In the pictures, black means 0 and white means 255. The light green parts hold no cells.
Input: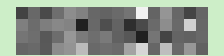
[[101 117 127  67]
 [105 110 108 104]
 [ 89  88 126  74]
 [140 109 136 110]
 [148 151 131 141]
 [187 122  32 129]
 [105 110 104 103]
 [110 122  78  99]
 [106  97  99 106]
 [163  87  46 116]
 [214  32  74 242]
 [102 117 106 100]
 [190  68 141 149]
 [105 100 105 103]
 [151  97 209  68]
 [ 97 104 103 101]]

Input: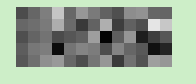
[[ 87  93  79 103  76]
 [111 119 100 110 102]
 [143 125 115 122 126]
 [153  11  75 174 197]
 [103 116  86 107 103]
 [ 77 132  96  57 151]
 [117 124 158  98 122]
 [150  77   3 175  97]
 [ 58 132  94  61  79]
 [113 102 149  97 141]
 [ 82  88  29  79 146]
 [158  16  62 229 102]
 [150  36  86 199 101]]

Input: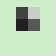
[[ 32  66]
 [ 87 203]]

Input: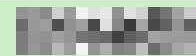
[[125 124 109 147]
 [150 148 152 154]
 [139 145 157 138]
 [183 159  79 207]
 [156 150 144 155]
 [243 116 159 242]
 [147 110  72 224]
 [174 104 223 231]
 [130  64 135 145]
 [136  94  57 224]
 [190 108 165 209]
 [108 163  73  87]
 [138 156  98 117]
 [166 156 148 162]
 [178 152  95 203]]

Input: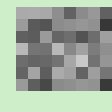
[[154 100 109 184  96 155 170]
 [ 94 164 101 117  92  90 171]
 [ 72  93 104 114 154  84 168]
 [139 171 115 184 101 140 142]
 [143 161 167 136 110 144  98]
 [150  99 200 161  83 150 139]
 [146 158 114 124 109 145 152]
 [ 57 117 149 143 159  55  97]]

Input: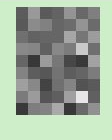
[[ 57 123 159 131 102 137 112  89  92]
 [126 155 136  93  56 134  98 139 153]
 [131  85  67  87 155  96 102 129  90]
 [169  95 112 115 119 136 102 102  99]
 [ 56 160 132  93  71 124 166 108 148]
 [105 230  83 101  57 201 118 148 104]
 [144  96  90 124 162 111 156 107 127]]

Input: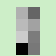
[[  3 204 186 176]
 [120 124 162 101]]

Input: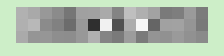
[[170 176 177]
 [149 184 169]
 [150 139 152]
 [142 129 139]
 [141 108 118]
 [152 152 160]
 [176  47 161]
 [132 241 170]
 [122  81 132]
 [156 173 191]
 [122 247 175]
 [148 101 162]
 [145 161 122]
 [154 162 126]
 [145 149 154]
 [138 121 123]]

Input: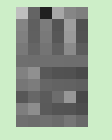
[[111 126  87 118 129 111 121 128 132 191]
 [108 141 103 124 144 110 101  96  95 100]
 [112  90  91 102  88 111 116 121 124  32]
 [107  84 109  99  82 111  96  87  84 167]
 [118  83 151  98  81 110 138 154 158 134]
 [105  77  72  95  74 110  92  82  80 126]]
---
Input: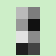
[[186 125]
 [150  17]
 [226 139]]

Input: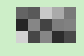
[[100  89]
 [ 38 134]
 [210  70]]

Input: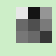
[[231  20]
 [105  79]
 [119 105]]

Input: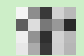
[[245 141]
 [ 94 221]
 [238 146]]

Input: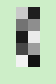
[[201  30]
 [115 142]
 [ 27 235]]

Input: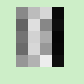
[[137 188]
 [ 99 223]
 [116 210]]

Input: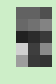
[[ 98  98]
 [104 113]
 [ 33  43]]

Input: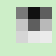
[[121  17]
 [197  94]
 [213 231]]

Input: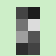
[[ 68  28]
 [116 220]
 [158  84]]
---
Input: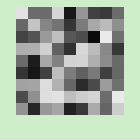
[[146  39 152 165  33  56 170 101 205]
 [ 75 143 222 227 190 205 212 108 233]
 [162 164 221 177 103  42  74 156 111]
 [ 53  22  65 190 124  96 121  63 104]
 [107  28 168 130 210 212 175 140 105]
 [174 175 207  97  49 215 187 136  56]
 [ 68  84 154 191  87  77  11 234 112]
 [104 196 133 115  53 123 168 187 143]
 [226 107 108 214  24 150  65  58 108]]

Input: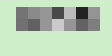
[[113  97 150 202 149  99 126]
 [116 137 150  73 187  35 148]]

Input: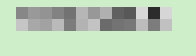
[[197 168 162 186 124 179 195 107 115 119 188 124 193]
 [135 153 147 130 114 182 152 176  96  88 216  44 214]]

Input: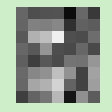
[[ 63  99 117 183  21 144  92]
 [103 166 177 211  99  66 158]
 [105 135 145 191 146  65 162]
 [ 95  62  88  75 116 114 150]
 [103  89 149  78  73 103  73]
 [ 89 177 191 240  79  76 109]
 [101 129 127 135  48  97  92]
 [102  78  82  83  12 104  57]]

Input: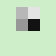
[[151  18]
 [183 228]]

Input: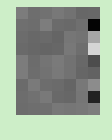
[[108 110 111 120 118 120 125]
 [109 113 121 105 103 118  34]
 [107 122 109 107 101 120 140]
 [124 109 114 121 114 102  98]
 [124 108 116 122 114 104  77]
 [106 103 101 103 120 110 213]
 [108 104 106 101 118 115 166]
 [111 109 125 107 105 111   4]
 [124 110 113 120 114 103 104]]
